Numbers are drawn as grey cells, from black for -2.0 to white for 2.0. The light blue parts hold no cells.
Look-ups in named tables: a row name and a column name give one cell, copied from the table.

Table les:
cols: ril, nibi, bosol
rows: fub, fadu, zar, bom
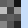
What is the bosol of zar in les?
-0.7
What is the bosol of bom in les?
-1.4
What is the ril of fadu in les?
1.0
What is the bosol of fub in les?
-1.7
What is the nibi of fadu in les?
-1.0
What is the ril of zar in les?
-0.6
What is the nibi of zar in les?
-0.5
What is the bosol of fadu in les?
0.4
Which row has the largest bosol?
fadu

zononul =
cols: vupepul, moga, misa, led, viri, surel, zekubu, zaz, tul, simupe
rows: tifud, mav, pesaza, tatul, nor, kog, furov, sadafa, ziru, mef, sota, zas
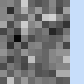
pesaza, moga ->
0.2
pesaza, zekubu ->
1.1
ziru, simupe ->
1.0
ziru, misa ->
-0.5
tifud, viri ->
-0.4
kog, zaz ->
-0.5
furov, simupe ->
-0.9
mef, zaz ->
-0.1
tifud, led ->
1.2
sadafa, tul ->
0.3
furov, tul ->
0.1
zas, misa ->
-0.3
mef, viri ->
-0.3
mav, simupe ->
0.5
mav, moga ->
-1.3
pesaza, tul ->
0.2
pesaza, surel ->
-0.8
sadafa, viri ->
-0.1
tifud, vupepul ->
0.0

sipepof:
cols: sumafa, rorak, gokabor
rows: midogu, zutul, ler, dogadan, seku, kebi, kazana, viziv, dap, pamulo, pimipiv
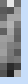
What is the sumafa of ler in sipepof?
-0.4
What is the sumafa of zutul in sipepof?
-0.6
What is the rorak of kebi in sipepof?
0.4
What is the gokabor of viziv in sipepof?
-0.6
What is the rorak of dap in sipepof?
-0.2
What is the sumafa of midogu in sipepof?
-0.2
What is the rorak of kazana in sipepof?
0.0
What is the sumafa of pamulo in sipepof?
-0.5
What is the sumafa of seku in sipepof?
-0.5
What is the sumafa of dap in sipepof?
0.2
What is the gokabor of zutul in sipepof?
0.5
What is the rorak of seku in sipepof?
0.6
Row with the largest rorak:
midogu

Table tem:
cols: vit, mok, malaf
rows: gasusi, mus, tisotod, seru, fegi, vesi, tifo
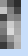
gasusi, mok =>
-0.8
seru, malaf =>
0.6
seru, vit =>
0.1
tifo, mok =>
-0.2
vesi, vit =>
-0.5
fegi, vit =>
-0.1
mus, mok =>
0.0
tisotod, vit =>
-1.0
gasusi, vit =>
0.3
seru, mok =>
1.2
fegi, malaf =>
0.7
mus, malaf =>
-0.9
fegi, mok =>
1.4
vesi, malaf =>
0.9
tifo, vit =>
-1.1
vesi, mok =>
0.4
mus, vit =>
1.1

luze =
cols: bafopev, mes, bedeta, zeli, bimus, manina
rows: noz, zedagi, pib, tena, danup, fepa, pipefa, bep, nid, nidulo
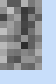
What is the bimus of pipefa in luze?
-0.5
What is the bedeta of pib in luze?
0.5
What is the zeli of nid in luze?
0.3
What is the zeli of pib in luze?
-1.0
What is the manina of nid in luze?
0.0
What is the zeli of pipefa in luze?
-1.3
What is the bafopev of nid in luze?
0.9
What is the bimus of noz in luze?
-0.1
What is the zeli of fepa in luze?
0.3
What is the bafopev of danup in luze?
1.0
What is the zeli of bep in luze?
0.1
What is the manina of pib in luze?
-0.5
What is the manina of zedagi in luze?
0.2
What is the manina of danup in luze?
0.5

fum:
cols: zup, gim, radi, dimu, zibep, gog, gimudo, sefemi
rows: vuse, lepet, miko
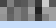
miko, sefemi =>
0.5
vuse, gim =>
0.0
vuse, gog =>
-1.1
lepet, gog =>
-1.5
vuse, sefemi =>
-0.6
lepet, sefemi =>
0.5

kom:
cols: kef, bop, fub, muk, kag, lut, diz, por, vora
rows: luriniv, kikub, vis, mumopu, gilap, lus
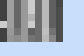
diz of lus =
0.9
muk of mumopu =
0.4
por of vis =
-0.5
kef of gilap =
-1.0
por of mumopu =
-0.5
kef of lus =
-1.0
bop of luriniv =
0.5
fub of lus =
0.2
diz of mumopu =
0.9
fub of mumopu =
-0.4
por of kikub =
-0.5
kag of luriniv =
1.2
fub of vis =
-0.4
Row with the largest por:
lus

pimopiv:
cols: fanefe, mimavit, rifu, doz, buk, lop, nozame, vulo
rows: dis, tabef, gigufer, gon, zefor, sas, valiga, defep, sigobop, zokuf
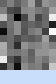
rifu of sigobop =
-1.2
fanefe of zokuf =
-1.3
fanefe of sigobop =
1.7
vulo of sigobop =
0.4
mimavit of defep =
-0.1
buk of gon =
-0.4
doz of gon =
-0.6
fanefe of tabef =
0.0
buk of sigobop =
-0.4
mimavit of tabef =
-0.8
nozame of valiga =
0.3
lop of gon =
-0.6
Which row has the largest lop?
defep

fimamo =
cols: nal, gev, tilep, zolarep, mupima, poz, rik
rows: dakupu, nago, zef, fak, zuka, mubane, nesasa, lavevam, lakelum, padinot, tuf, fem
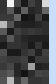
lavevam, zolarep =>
-1.2
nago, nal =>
-1.2
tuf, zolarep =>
-1.7
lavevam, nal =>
-0.8
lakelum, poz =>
-1.1
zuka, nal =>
-0.6
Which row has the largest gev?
dakupu

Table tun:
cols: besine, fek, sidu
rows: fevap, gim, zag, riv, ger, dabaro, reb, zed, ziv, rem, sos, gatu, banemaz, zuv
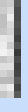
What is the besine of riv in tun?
1.0
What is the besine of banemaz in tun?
1.5
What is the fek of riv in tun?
1.4
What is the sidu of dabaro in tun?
-1.0
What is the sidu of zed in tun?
-1.1
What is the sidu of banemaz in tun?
-0.9
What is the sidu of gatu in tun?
-0.6
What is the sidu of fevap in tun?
-0.6
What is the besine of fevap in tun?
1.1
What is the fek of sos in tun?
1.1
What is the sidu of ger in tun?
-0.8
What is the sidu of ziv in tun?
-0.8

